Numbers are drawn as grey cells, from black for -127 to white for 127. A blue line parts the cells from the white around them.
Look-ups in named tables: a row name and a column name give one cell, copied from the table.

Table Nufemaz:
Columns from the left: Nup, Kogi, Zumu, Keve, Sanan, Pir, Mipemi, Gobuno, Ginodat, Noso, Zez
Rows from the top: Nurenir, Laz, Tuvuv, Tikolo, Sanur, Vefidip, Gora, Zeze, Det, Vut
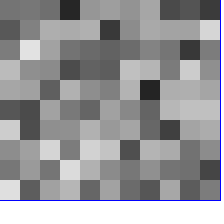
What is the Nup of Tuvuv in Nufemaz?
-3
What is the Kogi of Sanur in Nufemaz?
33
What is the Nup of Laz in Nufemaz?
-39
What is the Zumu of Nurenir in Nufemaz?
-16
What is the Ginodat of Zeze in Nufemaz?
43
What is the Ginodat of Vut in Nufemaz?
39
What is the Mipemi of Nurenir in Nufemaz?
19
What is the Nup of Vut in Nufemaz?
95
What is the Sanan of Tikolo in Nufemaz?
-29
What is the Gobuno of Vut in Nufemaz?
-41
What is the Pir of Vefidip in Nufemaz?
33
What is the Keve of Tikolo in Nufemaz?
-51
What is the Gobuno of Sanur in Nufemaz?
-91
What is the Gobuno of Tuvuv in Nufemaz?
3
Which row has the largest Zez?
Laz

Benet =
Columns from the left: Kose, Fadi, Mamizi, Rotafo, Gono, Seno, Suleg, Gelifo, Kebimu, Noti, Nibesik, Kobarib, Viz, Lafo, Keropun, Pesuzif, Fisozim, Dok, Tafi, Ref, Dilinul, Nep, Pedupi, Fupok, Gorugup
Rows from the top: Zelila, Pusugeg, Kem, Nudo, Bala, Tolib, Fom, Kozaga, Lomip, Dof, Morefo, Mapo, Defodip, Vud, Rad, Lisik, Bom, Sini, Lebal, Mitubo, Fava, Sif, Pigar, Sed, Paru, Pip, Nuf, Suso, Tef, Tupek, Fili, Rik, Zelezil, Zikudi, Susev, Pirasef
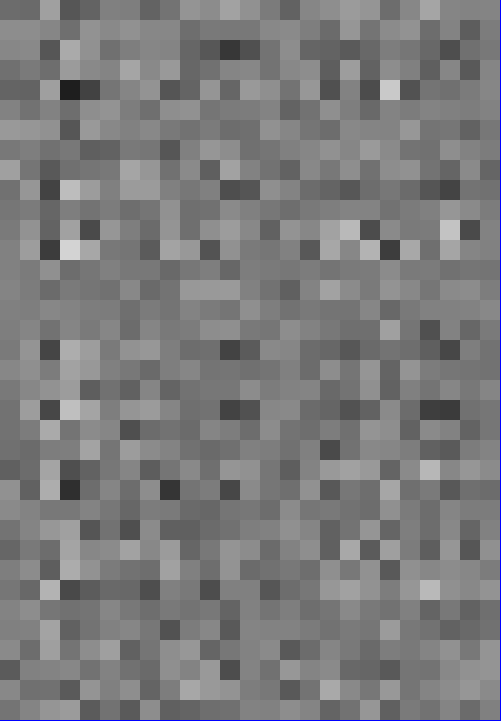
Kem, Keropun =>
13
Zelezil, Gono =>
13
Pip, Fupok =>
-3
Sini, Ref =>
-12
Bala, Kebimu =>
-42
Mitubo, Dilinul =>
0
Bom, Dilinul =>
-10
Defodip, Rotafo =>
83
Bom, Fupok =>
-24
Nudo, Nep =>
-32
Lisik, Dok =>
-11
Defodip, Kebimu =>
35
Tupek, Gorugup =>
19

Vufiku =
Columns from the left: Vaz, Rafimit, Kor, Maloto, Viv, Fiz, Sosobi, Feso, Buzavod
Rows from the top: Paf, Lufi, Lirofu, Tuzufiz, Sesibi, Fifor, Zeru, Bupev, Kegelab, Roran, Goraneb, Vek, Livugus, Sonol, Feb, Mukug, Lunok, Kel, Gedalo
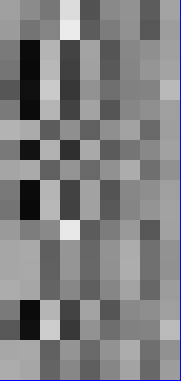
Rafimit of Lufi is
-11
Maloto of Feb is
7
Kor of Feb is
-27
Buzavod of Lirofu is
32
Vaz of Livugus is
38
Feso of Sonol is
-15
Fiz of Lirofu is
-42
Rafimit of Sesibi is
-112
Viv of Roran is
34
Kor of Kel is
-31
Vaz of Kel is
39
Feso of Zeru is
-22
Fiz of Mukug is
-42

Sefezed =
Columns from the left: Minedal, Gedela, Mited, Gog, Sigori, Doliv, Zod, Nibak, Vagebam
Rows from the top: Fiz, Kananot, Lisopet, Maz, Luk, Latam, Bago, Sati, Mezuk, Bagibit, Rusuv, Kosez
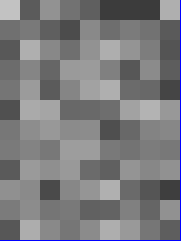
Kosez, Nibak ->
-9
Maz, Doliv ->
0
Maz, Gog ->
26
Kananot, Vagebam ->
-37
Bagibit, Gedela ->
10
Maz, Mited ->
-25

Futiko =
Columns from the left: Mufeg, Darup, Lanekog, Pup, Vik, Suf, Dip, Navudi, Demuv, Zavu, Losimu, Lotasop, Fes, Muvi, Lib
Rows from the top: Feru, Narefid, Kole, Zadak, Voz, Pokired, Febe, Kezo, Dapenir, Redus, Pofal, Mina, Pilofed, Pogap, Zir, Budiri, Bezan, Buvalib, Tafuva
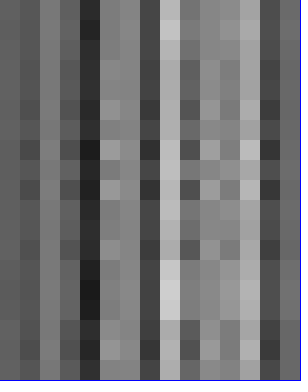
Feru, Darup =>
-40
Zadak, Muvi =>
-59
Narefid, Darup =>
-41
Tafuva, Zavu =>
-25
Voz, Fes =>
34
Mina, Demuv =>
50
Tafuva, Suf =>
2
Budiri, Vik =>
-97
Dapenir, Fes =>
39
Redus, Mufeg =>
-32
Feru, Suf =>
-3
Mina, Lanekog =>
-8
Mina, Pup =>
-34
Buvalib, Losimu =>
25
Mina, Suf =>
-1

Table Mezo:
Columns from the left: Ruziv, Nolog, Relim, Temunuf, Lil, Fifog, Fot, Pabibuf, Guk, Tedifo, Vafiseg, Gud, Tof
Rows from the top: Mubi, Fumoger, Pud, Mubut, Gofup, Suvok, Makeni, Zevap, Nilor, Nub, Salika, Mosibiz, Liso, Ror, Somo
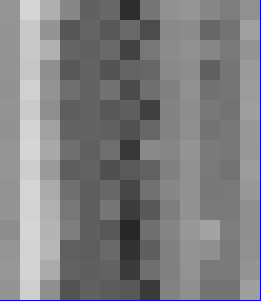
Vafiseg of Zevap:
-5
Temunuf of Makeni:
-28
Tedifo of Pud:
16
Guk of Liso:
1
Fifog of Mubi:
-24
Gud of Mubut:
-9
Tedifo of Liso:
20
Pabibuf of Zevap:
9
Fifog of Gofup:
-13
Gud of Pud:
-6
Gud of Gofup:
-10
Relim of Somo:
15

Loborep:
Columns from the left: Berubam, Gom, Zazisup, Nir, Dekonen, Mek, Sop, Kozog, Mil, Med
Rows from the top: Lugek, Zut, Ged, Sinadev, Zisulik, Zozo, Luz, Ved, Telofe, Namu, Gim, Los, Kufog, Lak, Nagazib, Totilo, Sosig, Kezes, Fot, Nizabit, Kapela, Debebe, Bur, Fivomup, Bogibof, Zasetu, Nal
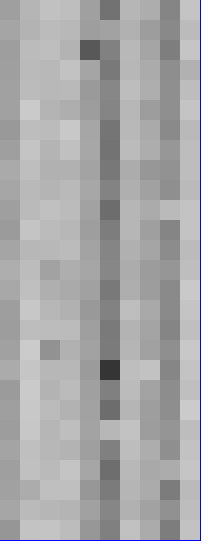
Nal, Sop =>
65
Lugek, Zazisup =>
65
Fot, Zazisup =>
55
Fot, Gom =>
69
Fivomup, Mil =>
44
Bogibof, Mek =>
-4
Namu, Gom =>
57
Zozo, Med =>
68
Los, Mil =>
5
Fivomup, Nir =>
68
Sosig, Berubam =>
29
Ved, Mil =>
23
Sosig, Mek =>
-5
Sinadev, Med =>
49
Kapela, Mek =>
-18
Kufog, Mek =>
5
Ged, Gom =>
59
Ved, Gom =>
68
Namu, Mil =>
15
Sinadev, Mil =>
14

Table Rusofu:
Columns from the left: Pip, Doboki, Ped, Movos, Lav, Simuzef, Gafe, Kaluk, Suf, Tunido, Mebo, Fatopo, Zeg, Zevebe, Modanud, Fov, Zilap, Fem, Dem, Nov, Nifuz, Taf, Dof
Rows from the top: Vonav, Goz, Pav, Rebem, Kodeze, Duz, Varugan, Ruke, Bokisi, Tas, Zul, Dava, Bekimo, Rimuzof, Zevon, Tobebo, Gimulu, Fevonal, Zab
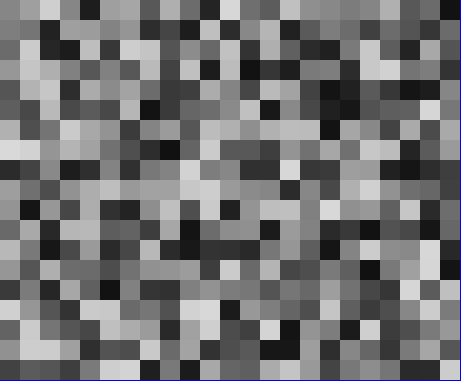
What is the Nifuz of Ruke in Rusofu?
-91
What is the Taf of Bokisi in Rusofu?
-82
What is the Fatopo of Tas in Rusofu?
26
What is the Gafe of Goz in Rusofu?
21
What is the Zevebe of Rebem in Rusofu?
-73
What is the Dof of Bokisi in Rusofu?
-65
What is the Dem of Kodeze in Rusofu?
-37
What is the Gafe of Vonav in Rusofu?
38

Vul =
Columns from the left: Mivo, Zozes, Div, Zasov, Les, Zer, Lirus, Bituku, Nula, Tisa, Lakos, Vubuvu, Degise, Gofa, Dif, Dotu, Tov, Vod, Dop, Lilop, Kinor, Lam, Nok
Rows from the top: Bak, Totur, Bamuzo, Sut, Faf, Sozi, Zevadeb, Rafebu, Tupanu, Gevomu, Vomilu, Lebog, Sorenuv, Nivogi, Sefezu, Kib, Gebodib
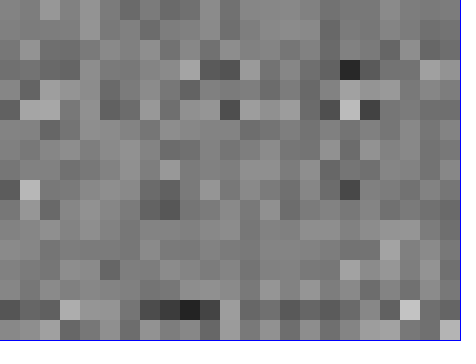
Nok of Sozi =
-16
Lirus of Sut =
-7
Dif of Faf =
-3
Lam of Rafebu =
-12
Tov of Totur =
-23
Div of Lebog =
15
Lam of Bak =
-5
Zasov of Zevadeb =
-11
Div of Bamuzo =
-16
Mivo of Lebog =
2
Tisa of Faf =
-28
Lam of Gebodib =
-15
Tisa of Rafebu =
-15
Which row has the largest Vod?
Sozi

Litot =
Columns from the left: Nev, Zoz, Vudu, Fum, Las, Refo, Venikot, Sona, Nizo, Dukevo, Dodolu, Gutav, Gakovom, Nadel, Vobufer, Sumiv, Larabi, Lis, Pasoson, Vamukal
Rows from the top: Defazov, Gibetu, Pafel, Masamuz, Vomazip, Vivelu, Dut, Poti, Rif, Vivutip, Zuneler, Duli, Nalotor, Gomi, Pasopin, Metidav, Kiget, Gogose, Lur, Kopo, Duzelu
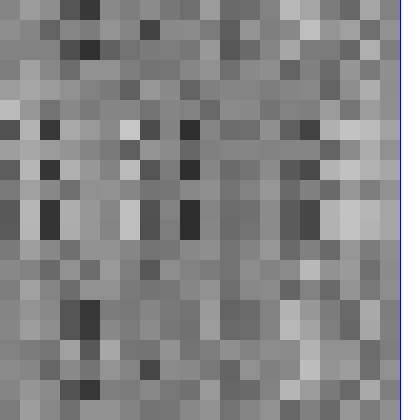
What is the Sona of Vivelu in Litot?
-12
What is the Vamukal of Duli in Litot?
37
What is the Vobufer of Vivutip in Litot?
-21
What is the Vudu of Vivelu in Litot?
-13
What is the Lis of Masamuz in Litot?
21
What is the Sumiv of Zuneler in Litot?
-56
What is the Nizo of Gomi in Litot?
13
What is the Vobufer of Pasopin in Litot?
-26
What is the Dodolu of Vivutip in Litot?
15
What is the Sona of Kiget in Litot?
11
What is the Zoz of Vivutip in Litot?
31
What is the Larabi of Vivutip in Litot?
-21
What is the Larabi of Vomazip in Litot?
-27
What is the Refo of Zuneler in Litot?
6
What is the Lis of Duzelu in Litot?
22

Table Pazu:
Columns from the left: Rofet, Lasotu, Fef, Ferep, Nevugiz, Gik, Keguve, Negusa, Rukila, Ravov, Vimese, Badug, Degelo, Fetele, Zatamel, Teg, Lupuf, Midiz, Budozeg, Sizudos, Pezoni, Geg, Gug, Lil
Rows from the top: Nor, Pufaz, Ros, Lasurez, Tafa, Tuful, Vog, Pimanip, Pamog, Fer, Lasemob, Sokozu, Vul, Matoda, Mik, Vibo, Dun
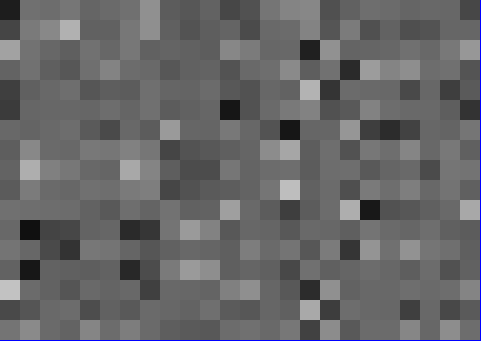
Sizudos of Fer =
-17
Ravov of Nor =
-40
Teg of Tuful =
2
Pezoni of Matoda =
-33
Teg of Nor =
7
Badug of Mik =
0
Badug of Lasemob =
31
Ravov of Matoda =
26
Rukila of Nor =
-35
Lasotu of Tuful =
-25
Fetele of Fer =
-10
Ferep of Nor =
-9
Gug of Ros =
-7
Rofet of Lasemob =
-15
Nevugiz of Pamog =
-23

